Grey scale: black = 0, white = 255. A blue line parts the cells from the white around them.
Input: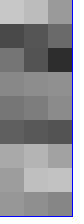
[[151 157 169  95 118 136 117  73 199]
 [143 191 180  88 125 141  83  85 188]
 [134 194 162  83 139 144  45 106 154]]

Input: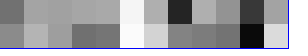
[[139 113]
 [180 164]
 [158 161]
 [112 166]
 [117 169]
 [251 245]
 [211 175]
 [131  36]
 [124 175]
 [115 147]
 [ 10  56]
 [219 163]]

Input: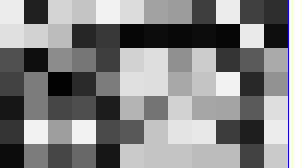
[[ 12  53  24  66  80 223 234]
 [122 239 125 123  14 211  32]
 [ 69 158  71   3 139 187 212]
 [104 242  79  43 118  39 197]
 [ 23  73  29 124  63  57 241]
 [202  88 179 223 210   7 219]
 [195 195 115 221 221  12 162]
 [197 228 211 166 143  10 156]
 [187 231 164 194 204  12  62]
 [187  59 163 239  51   7 234]
 [ 66  31  92  40  92 232  65]
 [202 234 221 146 168  15  45]]

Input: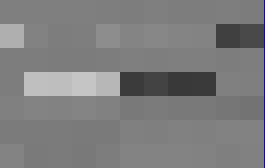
[[131 123 128 125 125 175 127]
 [122 123 131 191 125 130 127]
 [123 123 130 190 124 125 127]
 [121 122 132 197 124 126 127]
 [125 122 129 183 125 141 126]
 [131 128 121  59 127 132 125]
 [131 127 123  67 126 135 127]
 [131 129 121  57 127 132 125]
 [130 128 121  58 127 131 125]
 [127 130 118 128 125  64 126]
 [129 130 115 127 126  73 124]]

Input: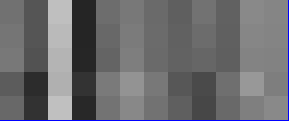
[[104  92 120 117 113]
 [ 50  44  82  85  85]
 [192 176 180 186 191]
 [ 40  51  38  37  37]
 [115 122 100 104 109]
 [136 147 126 123 120]
 [114 120 106 107 106]
 [ 95  87  98  97  95]
 [ 71  74 102 108 114]
 [105 111  95  96  97]
 [127 152 131 134 137]
 [137 126 130 132 133]]

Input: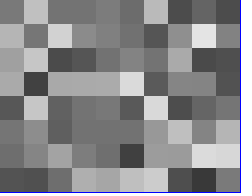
[[ 83 110 117  87 170 160 181 121]
 [ 80 133 141 198  65 198 118 192]
 [110 163  95  97 169  75 210 115]
 [175 125 114 115 170  85 139 115]
 [166 111 114 120 171 114 128 124]
 [191  64 114  89 218 131 113 108]
 [204 156 152 217  90 115  85 186]
 [ 78 155 191  77 133 170 143  76]
 [ 57 219 132 101 132  74 228 100]
 [122 215 181 117  82  79 130  76]]
